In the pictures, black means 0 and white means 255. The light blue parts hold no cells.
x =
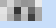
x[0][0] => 177
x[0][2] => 165
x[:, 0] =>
[177, 227, 222]
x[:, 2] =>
[165, 53, 110]
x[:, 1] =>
[212, 190, 174]

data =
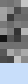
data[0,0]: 118
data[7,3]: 169
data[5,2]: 60
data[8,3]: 137
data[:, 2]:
[127, 75, 105, 126, 50, 60, 113, 141, 194]
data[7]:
[88, 169, 141, 169]
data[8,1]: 69
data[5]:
[19, 84, 60, 108]
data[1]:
[163, 143, 75, 109]

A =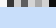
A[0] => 247
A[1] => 54
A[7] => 15

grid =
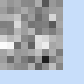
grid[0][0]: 167
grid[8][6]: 30
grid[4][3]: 158
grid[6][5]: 219
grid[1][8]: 160
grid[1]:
[156, 132, 151, 169, 148, 121, 142, 157, 160]
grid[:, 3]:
[137, 169, 129, 157, 158, 137, 163, 156, 122, 136]
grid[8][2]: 153
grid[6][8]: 175
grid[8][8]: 156
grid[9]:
[170, 156, 139, 136, 175, 100, 141, 189, 133]
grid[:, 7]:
[152, 157, 214, 90, 126, 184, 166, 174, 128, 189]
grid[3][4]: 117
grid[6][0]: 252
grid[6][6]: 236
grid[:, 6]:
[86, 142, 134, 127, 141, 213, 236, 138, 30, 141]
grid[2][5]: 109

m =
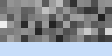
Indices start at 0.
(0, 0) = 104
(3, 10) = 75
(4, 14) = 78
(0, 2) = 140
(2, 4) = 122
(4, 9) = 79
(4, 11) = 165
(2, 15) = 112
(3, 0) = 239
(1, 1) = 131
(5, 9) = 93
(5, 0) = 109
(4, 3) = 144
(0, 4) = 147
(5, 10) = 118
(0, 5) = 167
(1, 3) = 96
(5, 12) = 79
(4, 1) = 123
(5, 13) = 93
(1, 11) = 85
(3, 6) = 153
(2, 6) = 141
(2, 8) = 146
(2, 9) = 91
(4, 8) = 123
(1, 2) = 134
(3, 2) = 124
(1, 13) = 58
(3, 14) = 104
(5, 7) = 101

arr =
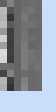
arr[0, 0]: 98
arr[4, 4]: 102
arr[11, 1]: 61
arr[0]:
[98, 128, 101, 106, 109, 108]
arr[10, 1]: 130
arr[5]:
[209, 64, 103, 116, 109, 105]
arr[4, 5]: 103
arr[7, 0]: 217
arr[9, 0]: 110
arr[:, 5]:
[108, 107, 105, 107, 103, 105, 106, 109, 109, 115, 108, 107, 108]
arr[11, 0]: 181
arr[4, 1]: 62
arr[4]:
[154, 62, 103, 113, 102, 103]
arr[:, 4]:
[109, 115, 107, 113, 102, 109, 102, 115, 114, 109, 105, 106, 105]
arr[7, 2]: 102
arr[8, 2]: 102
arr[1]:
[186, 85, 102, 112, 115, 107]
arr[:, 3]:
[106, 112, 120, 113, 113, 116, 122, 124, 123, 124, 107, 127, 133]
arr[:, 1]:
[128, 85, 54, 91, 62, 64, 61, 65, 60, 106, 130, 61, 51]
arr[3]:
[187, 91, 102, 113, 113, 107]
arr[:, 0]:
[98, 186, 178, 187, 154, 209, 160, 217, 211, 110, 68, 181, 174]
